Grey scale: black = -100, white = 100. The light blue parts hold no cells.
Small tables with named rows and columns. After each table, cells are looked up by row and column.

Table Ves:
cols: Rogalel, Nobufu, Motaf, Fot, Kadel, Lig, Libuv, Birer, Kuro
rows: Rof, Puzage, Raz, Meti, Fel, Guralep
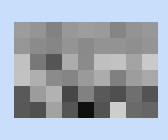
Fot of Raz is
35
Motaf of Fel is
40
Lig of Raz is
50
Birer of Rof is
15
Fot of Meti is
4
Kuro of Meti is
32
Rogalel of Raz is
51
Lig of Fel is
-30
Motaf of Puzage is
5
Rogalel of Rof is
22
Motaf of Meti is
9
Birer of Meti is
23
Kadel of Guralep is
-88

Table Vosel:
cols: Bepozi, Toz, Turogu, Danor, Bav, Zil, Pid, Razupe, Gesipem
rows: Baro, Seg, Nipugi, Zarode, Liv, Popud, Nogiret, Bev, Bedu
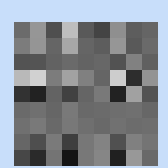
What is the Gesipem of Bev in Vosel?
-9
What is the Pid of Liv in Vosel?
-73
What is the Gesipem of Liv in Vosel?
-35
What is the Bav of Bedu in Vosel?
-6
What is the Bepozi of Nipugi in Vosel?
-35
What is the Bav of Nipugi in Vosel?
-22
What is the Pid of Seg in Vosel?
18
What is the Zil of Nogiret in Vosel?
-18
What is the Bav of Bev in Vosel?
-7
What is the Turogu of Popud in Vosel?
-20
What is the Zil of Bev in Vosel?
3
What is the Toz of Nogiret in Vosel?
-5
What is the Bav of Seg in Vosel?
-21
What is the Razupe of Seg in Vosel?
-30
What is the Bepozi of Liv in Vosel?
-61
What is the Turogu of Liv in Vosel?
-22
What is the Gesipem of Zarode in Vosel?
15
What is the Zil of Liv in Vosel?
-5
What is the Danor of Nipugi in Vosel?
-17
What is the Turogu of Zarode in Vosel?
-3
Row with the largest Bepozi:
Zarode

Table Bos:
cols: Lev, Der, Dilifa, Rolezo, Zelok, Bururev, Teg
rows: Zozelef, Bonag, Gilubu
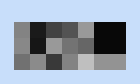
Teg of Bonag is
-94
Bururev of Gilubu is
15
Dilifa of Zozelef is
-48
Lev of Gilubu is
-11
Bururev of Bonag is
-94
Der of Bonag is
-83
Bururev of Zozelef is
-94

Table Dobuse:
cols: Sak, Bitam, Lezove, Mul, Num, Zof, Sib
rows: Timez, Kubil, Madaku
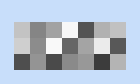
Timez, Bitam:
4
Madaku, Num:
19
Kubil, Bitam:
10
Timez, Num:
-35
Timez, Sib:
51
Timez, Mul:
94
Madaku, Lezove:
-42
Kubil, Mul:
-20
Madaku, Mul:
8
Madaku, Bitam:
16
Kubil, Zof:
84
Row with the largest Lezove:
Kubil

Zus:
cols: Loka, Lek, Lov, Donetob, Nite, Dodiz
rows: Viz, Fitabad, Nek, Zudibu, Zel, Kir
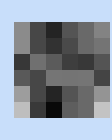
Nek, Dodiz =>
-34
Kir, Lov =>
-93
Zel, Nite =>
-18
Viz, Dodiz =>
3
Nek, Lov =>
-29
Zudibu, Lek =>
-44
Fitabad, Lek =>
-44
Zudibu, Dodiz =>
-47
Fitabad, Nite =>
-18
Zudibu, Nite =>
-8
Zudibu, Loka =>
-30
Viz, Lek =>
-44
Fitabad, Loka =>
9
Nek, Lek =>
-12
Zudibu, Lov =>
-8
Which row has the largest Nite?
Zudibu

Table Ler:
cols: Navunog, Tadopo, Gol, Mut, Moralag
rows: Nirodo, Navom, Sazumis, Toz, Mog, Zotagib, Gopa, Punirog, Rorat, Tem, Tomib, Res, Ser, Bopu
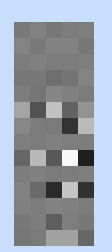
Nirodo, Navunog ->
-5
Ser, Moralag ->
-6
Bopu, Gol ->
26
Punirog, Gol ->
0
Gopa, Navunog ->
6
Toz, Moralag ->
3
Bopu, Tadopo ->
-4
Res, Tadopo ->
-3
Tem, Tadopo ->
0
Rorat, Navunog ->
-20

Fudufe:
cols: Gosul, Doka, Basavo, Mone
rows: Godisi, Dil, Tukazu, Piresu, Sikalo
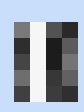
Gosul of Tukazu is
-46
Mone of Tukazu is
-9
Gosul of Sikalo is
-50
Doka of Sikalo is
93
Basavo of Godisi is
-36
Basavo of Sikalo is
-53
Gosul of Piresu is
-14
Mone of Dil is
-29
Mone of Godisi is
-68
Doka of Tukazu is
93

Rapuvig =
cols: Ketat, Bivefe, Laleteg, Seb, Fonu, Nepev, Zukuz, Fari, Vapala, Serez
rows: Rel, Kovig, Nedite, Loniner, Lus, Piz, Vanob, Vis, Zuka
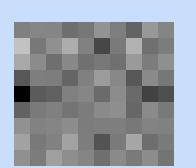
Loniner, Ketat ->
-32
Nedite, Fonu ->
-12
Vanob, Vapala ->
3
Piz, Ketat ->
-23
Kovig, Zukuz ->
-4
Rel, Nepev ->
15
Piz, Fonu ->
-3
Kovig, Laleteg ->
13
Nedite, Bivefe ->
9
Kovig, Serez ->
-3
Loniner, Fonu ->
0
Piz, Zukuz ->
11
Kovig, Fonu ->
1
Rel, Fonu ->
-7
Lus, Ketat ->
-99
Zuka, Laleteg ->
25
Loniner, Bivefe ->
-1
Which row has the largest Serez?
Nedite

